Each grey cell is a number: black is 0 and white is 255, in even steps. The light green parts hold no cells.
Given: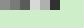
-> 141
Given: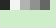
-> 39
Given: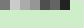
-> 120
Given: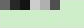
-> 102
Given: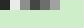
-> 40
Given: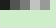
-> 29
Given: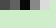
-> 73
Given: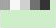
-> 164
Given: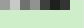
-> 156
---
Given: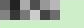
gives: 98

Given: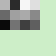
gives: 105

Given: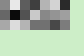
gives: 103

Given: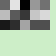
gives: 188

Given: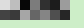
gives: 221

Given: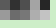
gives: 90

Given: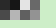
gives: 41

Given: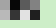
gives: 164

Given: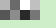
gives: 182
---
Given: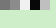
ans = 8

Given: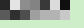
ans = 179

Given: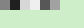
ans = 87

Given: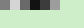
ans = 60

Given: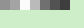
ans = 82

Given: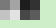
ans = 71

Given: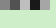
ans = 25

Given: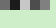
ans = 77

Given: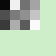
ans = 91

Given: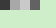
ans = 201
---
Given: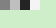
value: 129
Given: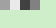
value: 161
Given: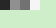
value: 39
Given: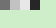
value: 113
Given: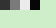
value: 50
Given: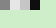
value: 132
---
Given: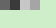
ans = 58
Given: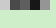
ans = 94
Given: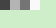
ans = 180
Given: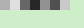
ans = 145
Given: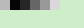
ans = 102
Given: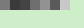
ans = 146
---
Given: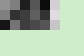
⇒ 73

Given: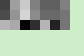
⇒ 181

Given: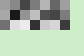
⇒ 203

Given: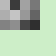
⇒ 142

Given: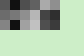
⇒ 193

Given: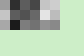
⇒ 114

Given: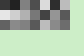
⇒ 188

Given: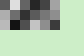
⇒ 195

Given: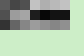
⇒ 144

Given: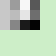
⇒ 134
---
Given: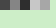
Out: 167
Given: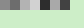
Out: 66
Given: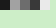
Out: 234
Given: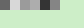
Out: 133
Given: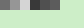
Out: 92
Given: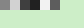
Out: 93
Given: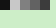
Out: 60
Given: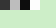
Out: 253
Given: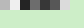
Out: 219
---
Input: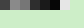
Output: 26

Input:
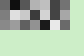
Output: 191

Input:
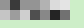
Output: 178

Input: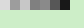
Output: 138

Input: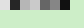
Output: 102

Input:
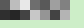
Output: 89

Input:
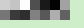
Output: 25

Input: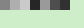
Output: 154

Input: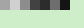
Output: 44
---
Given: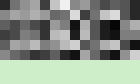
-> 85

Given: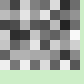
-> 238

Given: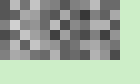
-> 160

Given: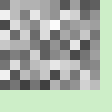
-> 64

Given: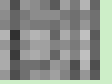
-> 112

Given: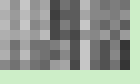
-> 146

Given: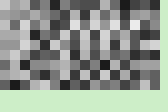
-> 86

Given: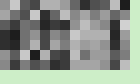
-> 125
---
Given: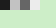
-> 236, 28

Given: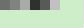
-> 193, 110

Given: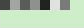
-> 122, 68

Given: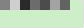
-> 98, 130

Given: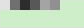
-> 144, 226

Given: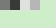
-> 182, 121

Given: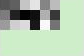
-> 188, 155

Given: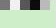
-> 186, 118

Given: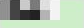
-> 243, 144

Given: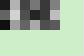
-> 128, 16
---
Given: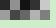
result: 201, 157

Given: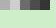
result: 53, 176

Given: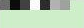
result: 160, 109

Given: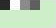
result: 95, 42

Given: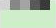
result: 58, 211

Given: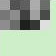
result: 107, 141

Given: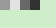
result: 50, 154

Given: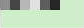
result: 38, 142

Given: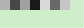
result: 197, 179
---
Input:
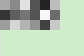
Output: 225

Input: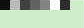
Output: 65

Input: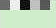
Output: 19

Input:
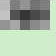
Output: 147

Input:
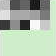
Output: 100

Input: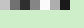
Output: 47
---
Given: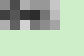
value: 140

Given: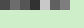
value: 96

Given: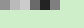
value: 35

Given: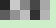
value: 49

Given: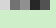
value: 39

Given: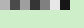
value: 231
